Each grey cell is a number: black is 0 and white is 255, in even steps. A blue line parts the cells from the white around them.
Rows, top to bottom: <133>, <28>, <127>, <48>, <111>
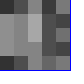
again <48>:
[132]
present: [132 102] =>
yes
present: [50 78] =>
yes

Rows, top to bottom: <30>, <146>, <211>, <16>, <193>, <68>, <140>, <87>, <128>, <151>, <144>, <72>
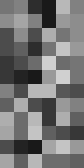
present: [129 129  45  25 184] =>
no
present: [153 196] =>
no
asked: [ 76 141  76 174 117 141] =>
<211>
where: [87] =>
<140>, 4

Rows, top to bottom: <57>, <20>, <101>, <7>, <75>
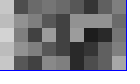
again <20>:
[146]
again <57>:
[106]

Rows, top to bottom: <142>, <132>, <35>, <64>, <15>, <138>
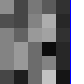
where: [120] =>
<142>, 2
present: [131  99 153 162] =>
yes

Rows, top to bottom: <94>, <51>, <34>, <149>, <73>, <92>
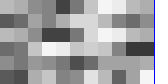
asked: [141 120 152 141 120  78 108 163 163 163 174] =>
<73>
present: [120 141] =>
no
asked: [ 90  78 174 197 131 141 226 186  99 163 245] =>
<92>
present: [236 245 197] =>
no
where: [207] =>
<149>, 6
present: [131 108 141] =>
yes
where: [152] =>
<73>, 2

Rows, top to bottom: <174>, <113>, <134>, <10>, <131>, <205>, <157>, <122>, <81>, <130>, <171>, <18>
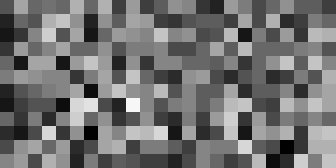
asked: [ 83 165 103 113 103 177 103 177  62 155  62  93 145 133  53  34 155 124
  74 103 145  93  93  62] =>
<174>
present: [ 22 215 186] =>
no
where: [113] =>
<174>, 3
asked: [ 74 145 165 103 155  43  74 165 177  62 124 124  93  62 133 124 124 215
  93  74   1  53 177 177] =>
<171>
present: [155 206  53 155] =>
yes
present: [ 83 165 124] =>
no
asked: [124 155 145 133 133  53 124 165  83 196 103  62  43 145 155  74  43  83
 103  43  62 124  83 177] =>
<205>

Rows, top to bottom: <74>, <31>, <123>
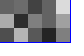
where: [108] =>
<74>, 1
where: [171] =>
<31>, 0

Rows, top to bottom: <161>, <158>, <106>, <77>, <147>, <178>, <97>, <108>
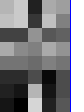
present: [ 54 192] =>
yes
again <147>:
[116]
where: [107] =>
<147>, 2
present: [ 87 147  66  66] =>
no
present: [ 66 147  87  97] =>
yes
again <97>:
[21]

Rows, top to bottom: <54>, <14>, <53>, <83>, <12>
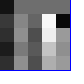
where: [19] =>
<54>, 0
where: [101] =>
<14>, 2
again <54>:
[110]
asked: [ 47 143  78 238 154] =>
<53>
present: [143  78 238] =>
yes
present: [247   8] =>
yes

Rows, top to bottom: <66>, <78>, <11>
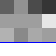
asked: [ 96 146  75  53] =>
<66>
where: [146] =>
<66>, 1
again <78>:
[158]
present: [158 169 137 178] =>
no
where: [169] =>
<11>, 2

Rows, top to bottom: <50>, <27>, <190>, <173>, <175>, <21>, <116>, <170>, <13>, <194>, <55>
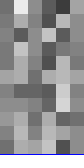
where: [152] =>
<13>, 0
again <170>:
[141]
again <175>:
[121]

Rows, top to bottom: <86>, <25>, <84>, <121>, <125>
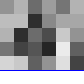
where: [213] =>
<125>, 0
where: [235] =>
<121>, 4
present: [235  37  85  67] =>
no
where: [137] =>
<25>, 3
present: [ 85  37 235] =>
yes
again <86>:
[179]

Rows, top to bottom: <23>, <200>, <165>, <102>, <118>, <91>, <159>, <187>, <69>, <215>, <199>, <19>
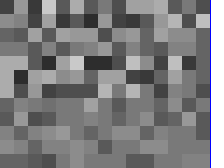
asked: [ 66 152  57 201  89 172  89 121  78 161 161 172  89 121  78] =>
<23>
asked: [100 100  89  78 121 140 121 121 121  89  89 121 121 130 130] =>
<19>
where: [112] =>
<187>, 3
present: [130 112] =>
no

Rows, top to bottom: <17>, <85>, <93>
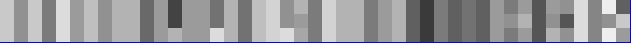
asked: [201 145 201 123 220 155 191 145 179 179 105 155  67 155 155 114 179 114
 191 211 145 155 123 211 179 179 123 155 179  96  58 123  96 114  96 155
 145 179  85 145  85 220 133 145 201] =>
<85>
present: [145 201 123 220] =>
yes
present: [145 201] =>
yes
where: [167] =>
<93>, 21

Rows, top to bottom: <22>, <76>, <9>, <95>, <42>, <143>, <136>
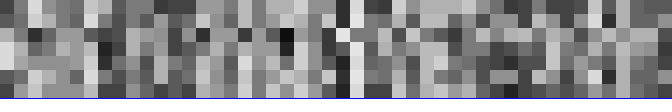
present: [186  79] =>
yes
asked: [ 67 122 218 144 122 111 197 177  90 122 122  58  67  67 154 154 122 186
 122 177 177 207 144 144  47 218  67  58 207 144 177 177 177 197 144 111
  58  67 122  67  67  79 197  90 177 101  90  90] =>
<22>
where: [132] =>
<9>, 35
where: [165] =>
<42>, 1
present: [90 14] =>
yes
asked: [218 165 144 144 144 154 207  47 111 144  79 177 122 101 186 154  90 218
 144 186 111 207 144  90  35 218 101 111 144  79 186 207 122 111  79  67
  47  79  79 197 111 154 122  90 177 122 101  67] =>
<42>
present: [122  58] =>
yes

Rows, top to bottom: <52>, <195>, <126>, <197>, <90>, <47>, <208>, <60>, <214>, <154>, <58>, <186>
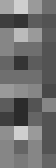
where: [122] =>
<186>, 1
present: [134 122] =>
yes
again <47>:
[111]
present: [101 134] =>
yes
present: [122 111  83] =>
no
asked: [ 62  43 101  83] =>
<214>

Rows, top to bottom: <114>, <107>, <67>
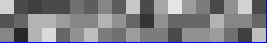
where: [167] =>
<114>, 11
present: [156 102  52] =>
no
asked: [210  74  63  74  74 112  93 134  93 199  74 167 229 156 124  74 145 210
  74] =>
<114>
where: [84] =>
<107>, 0
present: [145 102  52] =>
yes

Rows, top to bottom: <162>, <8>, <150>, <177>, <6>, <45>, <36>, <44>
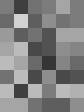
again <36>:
[187]
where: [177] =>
<36>, 5
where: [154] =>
<150>, 0

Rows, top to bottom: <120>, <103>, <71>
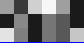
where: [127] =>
<71>, 1
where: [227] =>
<71>, 0
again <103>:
[26]
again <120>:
[159]

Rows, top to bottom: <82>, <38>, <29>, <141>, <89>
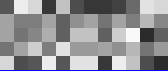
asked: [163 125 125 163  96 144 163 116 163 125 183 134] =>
<38>
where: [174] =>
<29>, 3
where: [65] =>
<82>, 8

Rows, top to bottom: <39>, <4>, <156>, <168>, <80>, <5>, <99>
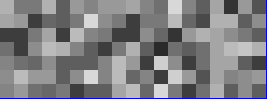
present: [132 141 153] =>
yes
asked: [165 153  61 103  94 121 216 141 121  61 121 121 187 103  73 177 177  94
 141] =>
<4>
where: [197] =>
<168>, 17
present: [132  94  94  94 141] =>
no
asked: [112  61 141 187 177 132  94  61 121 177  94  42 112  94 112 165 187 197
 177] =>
<168>
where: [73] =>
<4>, 14

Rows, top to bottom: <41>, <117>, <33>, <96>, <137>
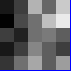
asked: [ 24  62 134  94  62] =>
<96>
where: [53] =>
<137>, 0
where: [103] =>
<41>, 3
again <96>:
[62]
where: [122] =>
<33>, 3

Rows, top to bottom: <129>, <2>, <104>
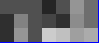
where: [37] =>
<129>, 3
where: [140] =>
<2>, 5
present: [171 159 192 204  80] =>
no
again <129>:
[80]
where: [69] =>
<2>, 3
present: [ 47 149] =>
yes

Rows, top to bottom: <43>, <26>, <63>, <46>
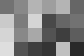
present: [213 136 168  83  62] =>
yes
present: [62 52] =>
yes
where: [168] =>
<63>, 2
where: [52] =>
<46>, 3

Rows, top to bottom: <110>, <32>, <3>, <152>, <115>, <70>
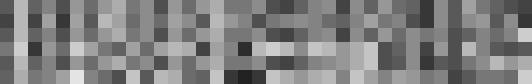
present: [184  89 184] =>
no
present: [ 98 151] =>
yes

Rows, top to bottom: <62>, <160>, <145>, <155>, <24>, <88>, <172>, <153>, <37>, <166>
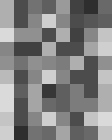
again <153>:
[124]
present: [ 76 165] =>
yes
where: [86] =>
<160>, 6
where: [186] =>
<88>, 0
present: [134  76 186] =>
no

